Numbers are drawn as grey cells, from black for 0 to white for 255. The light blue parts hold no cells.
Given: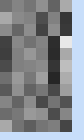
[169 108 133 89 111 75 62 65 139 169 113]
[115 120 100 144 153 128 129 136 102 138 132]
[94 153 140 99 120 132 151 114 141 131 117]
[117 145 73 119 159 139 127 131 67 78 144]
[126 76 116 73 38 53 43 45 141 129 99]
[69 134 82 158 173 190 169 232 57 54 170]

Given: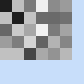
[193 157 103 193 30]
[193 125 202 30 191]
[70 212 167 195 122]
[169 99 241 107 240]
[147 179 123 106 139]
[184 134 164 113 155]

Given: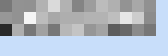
[41 151 120]
[174 146 146]
[119 245 145]
[161 188 178]
[119 168 218]
[183 174 178]
[196 174 132]
[150 179 157]
[163 179 188]
[92 190 176]
[104 230 147]
[139 205 168]
[119 140 145]

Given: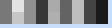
[120 120]
[198 227]
[144 144]
[55 55]
[175 170]
[99 99]
[190 190]
[68 68]
[26 26]

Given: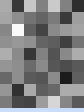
[123 150 104 149 174 144 134 165 171]
[71 49 142 142 138 152 250 142 56]
[67 169 90 107 55 144 97 115 198]
[156 94 85 138 130 100 68 100 129]
[214 104 139 86 83 94 138 123 202]
[134 172 28 77 137 63 154 58 129]
[89 171 95 89 173 116 164 158 46]

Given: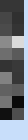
[16 117 97 130 51 110 139 75 70 54]
[78 10 91 55 57 90 218 52 48 54]

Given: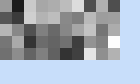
[112 118 182 86 154]
[141 170 136 59 28]
[100 52 81 207 202]
[128 108 128 179 167]
[97 100 105 189 173]
[51 113 135 137 188]
[64 62 166 126 220]
[229 147 195 185 79]
[143 129 117 157 176]
[178 253 172 159 78]

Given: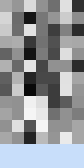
[167 145 164 148 87 96 177 99 168 202 213 171]
[145 224 145 145 204 179 105 145 173 109 107 150]
[35 85 245 240 9 37 228 19 56 226 20 218]
[186 245 232 222 89 72 70 123 114 118 119 145]
[149 145 112 60 60 72 145 73 81 62 149 111]
[234 145 145 92 226 225 145 222 171 129 204 224]
[166 166 125 145 149 165 43 145 168 43 141 48]

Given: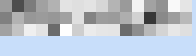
[161 128 157]
[195 178 77]
[239 151 124]
[227 155 161]
[107 151 178]
[254 161 227]
[206 223 223]
[235 131 227]
[230 157 214]
[229 155 180]
[107 174 154]
[141 210 243]
[184 55 162]
[212 137 145]
[231 157 249]
[223 185 229]
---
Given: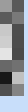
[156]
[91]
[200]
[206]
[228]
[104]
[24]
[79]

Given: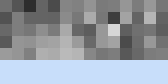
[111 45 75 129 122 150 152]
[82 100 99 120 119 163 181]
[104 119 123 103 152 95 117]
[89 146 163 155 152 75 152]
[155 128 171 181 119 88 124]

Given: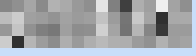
[134 166 178 153 228 63 159 163]
[188 160 147 155 194 117 164 169]
[151 145 120 141 208 115 133 156]
[204 181 140 154 185 174 145 158]

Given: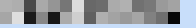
[178 73 149 220 108 177 120 163]
[166 27 23 207 175 153 129 7]

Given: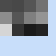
[75 85]
[141 127]
[213 26]

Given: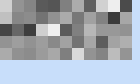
[208 133 85 172 209 75]
[192 140 145 120 130 167]
[69 62 239 128 152 146]
[147 146 137 115 93 175]
[171 140 168 217 132 148]
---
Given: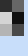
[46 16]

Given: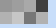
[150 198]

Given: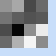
[148 94 142 138]

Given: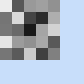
[236 217 25 168 128]

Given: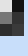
[227 50]

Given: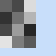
[100 114 38]

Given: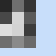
[39 213 60]
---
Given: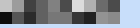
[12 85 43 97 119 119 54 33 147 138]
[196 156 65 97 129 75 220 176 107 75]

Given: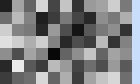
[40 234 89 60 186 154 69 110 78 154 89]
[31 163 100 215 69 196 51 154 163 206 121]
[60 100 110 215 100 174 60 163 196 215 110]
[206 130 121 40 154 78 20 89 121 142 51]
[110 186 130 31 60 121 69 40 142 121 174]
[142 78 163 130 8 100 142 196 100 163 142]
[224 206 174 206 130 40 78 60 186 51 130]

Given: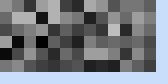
[147 118 53 158 178 63 41 169 147 83 118 118 95]
[118 137 83 63 53 73 83 32 41 32 127 95 63]
[158 10 118 1 95 63 32 127 95 106 95 106 73]
[73 106 127 147 53 95 63 83 53 190 41 137 106]
[10 73 147 83 41 106 73 158 158 127 53 137 83]
[106 178 178 21 178 137 118 32 83 147 106 158 127]

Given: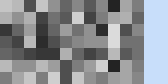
[101 89 67 55 55 176 101 67 89 185 89 113]
[197 185 79 197 145 101 135 89 135 35 166 125]
[185 145 145 185 157 79 125 157 207 35 166 125]
[55 101 157 55 101 157 113 145 44 219 79 135]
[176 145 176 67 113 89 207 67 125 166 176 101]
[89 67 185 44 79 113 135 145 145 219 113 113]
[125 166 197 125 207 79 197 145 125 157 166 135]

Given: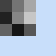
[98 21 86]
[65 116 167]
[33 134 198]

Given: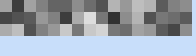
[171 190 82 129 152 200 119 200 211 119 109 162 152 91 70 141]
[70 82 91 152 129 61 171 221 119 49 141 180 82 119 109 91]
[162 61 162 129 100 100 141 109 82 180 152 190 180 91 129 141]
